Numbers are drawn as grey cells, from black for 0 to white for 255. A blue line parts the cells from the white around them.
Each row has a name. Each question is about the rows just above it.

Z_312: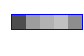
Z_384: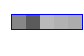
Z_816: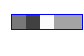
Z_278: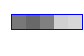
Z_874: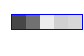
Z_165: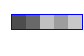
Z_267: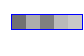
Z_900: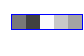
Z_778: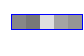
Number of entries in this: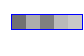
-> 5
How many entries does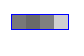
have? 4
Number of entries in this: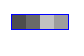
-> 4

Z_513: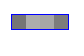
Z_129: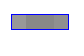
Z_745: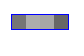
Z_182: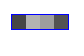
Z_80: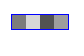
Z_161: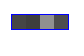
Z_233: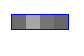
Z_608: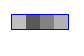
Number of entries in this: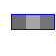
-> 3
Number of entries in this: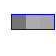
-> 3
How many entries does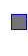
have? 1
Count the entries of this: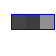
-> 3
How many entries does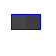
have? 2
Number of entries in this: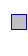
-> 1
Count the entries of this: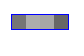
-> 4

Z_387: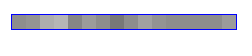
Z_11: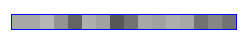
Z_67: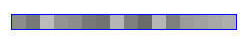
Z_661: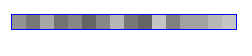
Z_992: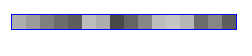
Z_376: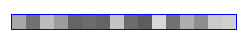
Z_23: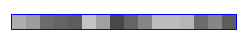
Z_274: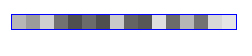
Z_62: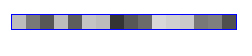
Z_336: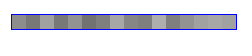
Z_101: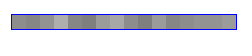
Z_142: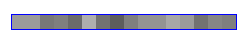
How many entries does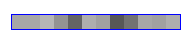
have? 12
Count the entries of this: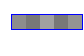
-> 5
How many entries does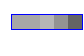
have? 5
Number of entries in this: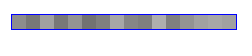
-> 16
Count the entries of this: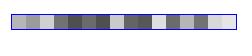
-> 16

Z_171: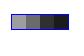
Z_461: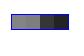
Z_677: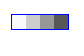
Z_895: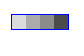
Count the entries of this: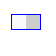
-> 2
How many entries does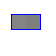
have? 2
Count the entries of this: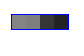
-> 4
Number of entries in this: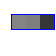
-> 3
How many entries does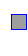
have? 1
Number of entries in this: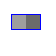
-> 2

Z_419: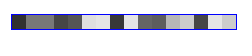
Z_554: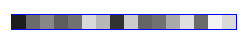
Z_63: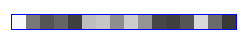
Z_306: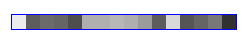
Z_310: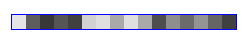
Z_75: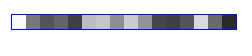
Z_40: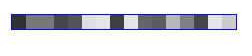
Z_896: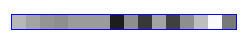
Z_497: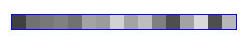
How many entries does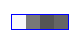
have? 4
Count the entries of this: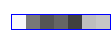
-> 7
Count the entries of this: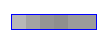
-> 6
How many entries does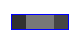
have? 4
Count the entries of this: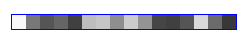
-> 16

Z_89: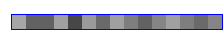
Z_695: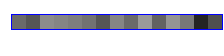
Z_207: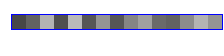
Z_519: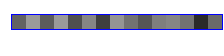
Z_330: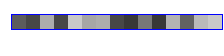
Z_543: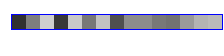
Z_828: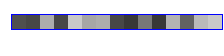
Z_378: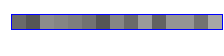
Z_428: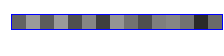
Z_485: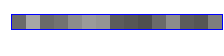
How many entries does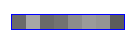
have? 8
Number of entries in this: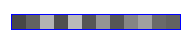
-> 12

